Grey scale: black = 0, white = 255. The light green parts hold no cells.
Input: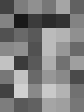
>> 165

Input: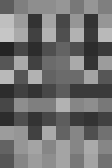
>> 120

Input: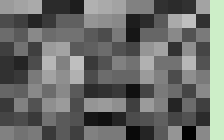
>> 149

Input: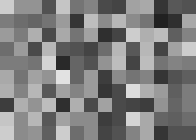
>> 53

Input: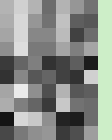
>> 58

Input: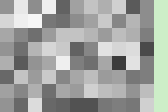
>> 126
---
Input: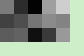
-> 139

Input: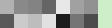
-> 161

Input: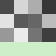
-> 102

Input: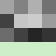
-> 204

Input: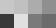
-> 172

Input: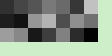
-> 143

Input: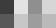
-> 143

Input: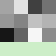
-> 193

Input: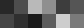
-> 61

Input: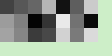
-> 114
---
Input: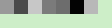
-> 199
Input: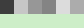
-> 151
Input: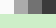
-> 114
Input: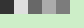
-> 104
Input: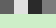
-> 42
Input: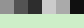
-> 45
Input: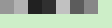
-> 33
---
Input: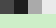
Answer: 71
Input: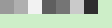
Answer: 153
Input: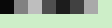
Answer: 8
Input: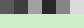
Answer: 90
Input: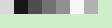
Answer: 216
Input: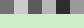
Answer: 114
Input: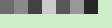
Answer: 108
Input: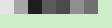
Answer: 228
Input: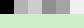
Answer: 2
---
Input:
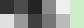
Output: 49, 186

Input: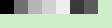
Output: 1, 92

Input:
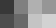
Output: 56, 210

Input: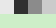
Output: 232, 203

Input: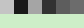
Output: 196, 108

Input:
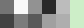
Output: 116, 174

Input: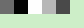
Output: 108, 73

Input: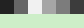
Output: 34, 60

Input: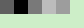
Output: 95, 157

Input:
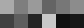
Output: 170, 23
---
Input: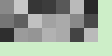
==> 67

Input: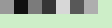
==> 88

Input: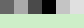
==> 196

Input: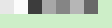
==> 182

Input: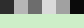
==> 161

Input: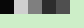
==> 45

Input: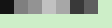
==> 57

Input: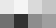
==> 141

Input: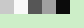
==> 160

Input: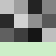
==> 21
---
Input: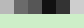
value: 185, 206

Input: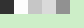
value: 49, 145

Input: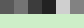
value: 89, 130

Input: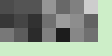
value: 76, 112

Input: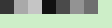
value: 53, 111

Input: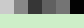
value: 203, 3

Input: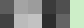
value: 93, 100
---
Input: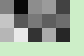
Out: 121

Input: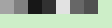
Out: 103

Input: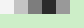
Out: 153

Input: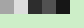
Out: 81

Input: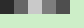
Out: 102

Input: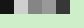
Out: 133

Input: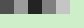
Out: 128

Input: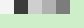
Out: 177

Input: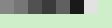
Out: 96

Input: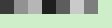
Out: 125
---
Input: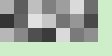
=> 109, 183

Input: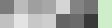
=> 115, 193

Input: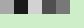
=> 120, 168

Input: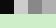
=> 176, 10

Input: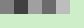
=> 189, 128

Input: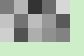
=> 215, 207

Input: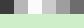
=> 109, 59

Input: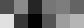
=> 100, 224

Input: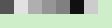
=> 204, 84

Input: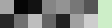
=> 85, 39
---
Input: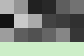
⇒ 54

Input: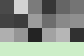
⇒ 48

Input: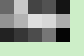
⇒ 5

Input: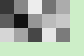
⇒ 123

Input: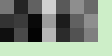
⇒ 127

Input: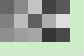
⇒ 73

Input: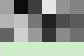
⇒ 111
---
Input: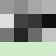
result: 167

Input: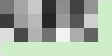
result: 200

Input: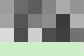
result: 93

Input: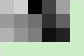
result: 1

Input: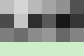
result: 185

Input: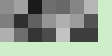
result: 26

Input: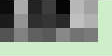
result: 35

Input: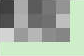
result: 91
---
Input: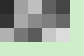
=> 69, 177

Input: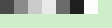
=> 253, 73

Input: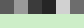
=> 109, 90

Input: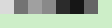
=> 101, 218

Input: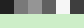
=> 62, 33

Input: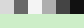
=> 17, 217

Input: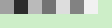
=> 241, 160

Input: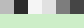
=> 69, 187

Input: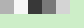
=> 212, 178

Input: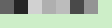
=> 148, 99
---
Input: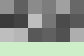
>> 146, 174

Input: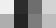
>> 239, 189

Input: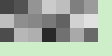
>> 68, 105

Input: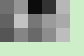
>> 112, 189

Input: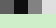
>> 95, 223

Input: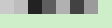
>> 202, 155
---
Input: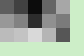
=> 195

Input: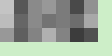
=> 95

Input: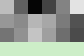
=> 145

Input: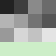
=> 214

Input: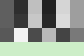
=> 243

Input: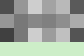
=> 120

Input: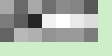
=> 184
